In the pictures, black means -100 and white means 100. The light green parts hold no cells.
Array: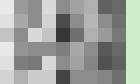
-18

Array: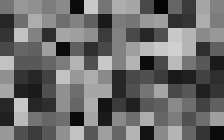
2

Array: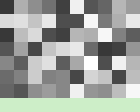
22

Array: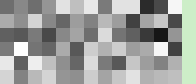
93

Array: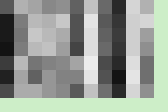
39

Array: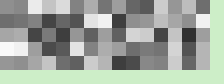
-14

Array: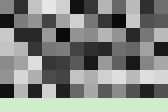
-13

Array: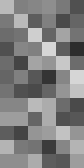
-37

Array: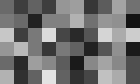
-11
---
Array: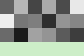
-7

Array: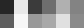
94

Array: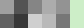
-57

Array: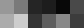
61

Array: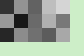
-81

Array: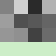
-37

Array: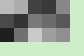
-60

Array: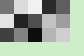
-73

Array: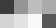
77

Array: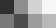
-40
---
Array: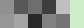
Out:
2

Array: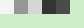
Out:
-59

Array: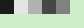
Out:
-44

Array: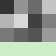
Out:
-34

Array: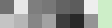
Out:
-69

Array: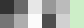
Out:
-39
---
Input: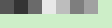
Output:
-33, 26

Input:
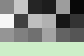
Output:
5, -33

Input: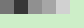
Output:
-8, 64

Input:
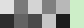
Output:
76, -77

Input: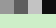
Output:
19, -88

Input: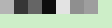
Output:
41, 24

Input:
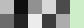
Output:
48, 36

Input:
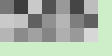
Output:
-7, 69

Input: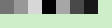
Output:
-10, -81
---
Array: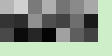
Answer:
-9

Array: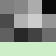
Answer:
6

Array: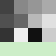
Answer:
7

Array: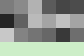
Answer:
-29

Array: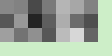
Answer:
42

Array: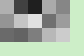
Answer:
-76

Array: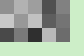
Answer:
24
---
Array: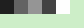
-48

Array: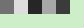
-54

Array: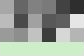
-53

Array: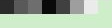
-66

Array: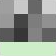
-47

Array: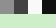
-48
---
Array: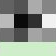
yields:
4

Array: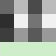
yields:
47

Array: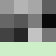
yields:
-26

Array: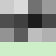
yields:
21

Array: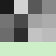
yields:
7

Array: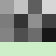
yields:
68
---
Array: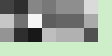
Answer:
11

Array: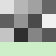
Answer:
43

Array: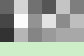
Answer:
-33

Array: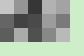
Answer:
-58

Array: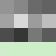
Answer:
6

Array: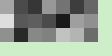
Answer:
-10

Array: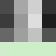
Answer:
31

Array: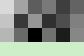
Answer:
-5
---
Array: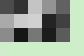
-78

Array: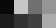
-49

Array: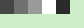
100

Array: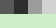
22

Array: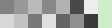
13

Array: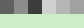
43

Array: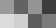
-27
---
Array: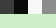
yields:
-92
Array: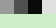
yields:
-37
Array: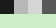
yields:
44
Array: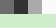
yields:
-61
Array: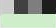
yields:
-50
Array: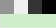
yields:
88
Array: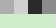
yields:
63
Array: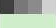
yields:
-6
